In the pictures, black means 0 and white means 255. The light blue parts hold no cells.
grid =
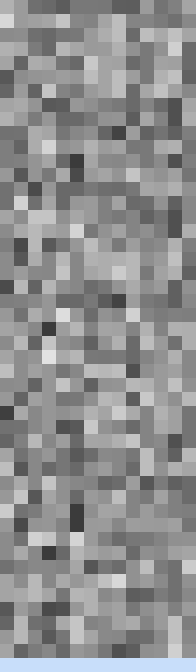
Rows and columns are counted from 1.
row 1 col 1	177
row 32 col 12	138
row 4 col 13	208
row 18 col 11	132
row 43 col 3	184
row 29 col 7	143
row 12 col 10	145
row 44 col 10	119
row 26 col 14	136
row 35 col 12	123
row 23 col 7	108
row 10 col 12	115
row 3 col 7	154
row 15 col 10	106
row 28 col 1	139
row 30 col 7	177
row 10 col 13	96
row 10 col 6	135
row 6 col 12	177
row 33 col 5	118
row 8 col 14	165
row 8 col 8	128
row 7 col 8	164
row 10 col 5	118
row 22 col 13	96
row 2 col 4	165
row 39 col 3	209
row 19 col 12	154
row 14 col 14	145
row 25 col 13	112
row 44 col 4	74
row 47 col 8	119
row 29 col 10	93
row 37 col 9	162
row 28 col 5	195
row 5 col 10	106
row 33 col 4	150
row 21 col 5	144
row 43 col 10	93
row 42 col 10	145

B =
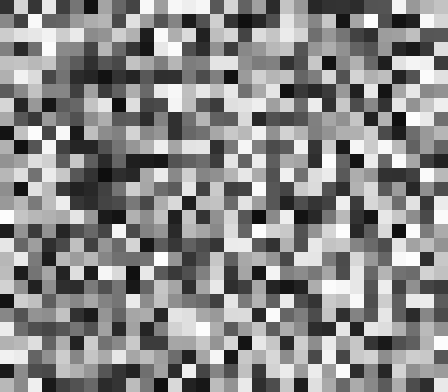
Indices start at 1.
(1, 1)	49
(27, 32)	155
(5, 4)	197
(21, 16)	232
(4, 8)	182
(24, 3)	79
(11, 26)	245
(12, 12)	23
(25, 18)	20
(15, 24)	66
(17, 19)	253
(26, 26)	201
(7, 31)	137
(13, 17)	180
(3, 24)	151
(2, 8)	181
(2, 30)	32
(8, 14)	189
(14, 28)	89
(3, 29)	160
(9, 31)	233
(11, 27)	203
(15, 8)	68
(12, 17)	228
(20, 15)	128
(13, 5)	199
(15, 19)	157
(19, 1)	183
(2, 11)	157
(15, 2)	182
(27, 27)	132
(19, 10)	110
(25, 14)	165
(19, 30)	253
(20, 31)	210
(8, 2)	37
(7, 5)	134
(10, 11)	136

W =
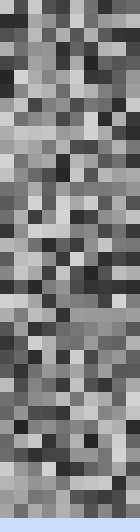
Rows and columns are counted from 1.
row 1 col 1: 198
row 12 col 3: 157
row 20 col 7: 38
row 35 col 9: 49
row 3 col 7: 176
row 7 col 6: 196
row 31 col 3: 128
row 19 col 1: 92
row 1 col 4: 81
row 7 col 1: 48
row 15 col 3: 210
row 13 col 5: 39
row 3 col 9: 51
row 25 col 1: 53
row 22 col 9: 212
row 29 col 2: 99
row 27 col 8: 157
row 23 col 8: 153
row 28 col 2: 76
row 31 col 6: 134
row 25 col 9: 98
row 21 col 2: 92
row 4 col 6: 99
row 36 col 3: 117
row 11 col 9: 177
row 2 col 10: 187
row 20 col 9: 189
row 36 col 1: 152
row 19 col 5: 58
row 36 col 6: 85
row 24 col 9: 129
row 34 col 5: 46
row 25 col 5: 116
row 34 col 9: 169
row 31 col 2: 37
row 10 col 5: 154
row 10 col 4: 198
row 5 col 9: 85

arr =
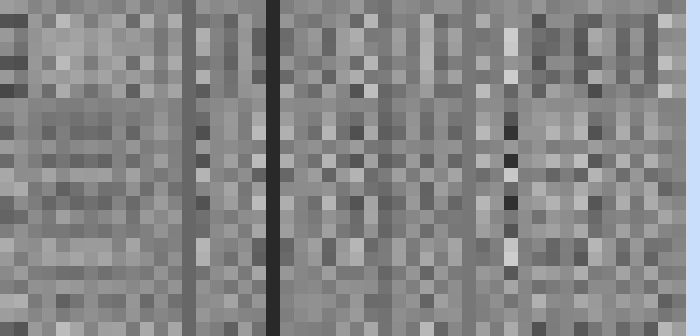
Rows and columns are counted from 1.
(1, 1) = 157
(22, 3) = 122
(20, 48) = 121
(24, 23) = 126
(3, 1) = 153
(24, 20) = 41
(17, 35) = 158
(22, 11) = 106
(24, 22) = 128
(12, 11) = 131
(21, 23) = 137
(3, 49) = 140
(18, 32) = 139
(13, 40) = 101
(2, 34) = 119
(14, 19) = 155
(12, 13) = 128
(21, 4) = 142
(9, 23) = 125
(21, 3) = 145
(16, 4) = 122
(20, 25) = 119
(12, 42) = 189
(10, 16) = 137
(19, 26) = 172
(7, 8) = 134
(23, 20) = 41
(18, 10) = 164
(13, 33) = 164
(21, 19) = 118
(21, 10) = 136
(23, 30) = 135
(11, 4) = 146
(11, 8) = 137
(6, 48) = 136
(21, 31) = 159
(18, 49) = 132
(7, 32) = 108
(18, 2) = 145
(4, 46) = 143

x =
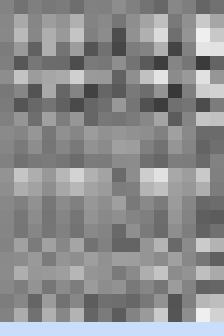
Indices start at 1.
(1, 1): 131
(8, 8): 111
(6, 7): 154
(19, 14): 136
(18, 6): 165
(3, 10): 145
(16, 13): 150
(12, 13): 125
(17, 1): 133
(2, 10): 142
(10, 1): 138
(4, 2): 154
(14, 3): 162
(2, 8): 137
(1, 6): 110
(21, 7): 155
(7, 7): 66
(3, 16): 200
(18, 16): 179
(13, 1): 147
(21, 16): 102
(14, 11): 180
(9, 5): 125
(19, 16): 95
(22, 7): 93
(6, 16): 150
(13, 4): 152
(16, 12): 109
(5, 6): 77
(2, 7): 131
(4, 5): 116
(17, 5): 129
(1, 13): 135
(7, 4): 169
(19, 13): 160
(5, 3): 119
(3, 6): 196
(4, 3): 97

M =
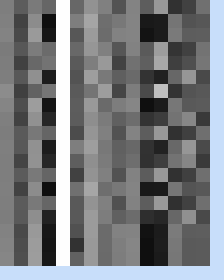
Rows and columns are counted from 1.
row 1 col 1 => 126
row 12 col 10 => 110
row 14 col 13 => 118
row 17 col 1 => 130
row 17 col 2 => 73
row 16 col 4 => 34
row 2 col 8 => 110
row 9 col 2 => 66
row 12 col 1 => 126
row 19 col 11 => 15
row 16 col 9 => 96
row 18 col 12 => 29
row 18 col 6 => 50
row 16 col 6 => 89
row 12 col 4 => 38
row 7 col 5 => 254
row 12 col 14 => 134
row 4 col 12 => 157
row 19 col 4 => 23
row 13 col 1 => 126
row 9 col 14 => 135
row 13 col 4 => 101
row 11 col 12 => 34
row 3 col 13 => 122
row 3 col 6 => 87
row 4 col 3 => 124
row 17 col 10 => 131
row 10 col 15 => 111
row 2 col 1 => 128
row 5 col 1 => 125
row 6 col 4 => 29
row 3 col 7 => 155
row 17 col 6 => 81
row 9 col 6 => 92
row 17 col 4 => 23
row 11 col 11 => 50
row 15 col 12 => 153
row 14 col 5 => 254
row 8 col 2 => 78
